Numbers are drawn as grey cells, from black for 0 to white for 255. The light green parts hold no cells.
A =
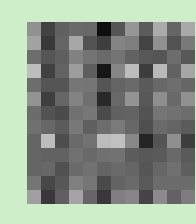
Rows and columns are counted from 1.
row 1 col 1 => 145
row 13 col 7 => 127
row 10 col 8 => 92
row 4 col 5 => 94
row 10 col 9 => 88
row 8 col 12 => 91
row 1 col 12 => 169
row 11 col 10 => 102
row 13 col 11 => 98
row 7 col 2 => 82
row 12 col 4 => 128
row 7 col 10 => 117
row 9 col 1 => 101
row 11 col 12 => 94
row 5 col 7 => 100
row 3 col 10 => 85
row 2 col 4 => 167
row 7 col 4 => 113
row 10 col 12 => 90
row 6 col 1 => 147
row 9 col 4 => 106
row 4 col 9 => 61
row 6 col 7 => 104
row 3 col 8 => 98
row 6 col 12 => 145
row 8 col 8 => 103
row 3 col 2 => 85
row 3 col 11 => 109
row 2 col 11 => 82
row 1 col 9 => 91
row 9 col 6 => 188
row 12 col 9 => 89
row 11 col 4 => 106
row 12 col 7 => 99
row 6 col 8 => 147
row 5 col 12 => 102

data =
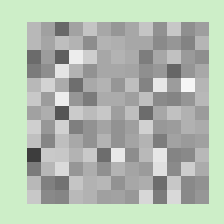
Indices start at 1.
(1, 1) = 184
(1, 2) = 160
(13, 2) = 137
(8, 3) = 209
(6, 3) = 237
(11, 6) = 144
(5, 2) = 211
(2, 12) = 131
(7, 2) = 174
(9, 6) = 179
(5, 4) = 110
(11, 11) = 138
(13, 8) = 152
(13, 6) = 160
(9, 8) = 164
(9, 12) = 154
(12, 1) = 184
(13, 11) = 217
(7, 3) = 85
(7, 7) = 158
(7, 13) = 155
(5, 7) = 150
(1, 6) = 167
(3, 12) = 154
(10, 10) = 231
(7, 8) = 190
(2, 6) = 179
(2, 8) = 167
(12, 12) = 137
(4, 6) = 167
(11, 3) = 218
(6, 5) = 123
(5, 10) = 231
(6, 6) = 171
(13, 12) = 137
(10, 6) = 109

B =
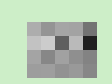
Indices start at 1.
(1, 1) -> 173
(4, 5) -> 135
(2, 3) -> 95
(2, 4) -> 186
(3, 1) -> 164
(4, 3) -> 146

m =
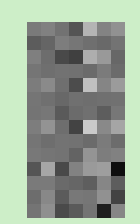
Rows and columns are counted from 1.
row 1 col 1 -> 122
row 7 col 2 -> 119
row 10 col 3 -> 115
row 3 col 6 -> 153
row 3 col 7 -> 103
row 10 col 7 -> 129
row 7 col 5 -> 112
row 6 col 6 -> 112
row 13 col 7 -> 67
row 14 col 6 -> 30
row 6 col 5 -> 110
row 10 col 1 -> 120
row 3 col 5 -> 174
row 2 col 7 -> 115
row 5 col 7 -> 155
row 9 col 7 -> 108
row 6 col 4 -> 112
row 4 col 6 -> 123
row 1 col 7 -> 145
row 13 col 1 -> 109
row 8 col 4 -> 67
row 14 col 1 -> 116
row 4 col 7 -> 107
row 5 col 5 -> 192
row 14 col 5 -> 116
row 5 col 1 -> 124
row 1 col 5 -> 180
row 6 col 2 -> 112
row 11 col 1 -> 85
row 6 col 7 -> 113
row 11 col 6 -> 158

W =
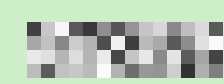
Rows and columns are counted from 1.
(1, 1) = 65
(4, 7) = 178
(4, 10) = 148
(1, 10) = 215
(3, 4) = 221
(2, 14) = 250
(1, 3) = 246
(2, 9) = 186
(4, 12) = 50
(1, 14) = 90
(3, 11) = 228
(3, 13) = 165
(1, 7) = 85
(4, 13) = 175
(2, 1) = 167
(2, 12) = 141
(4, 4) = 199
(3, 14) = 68
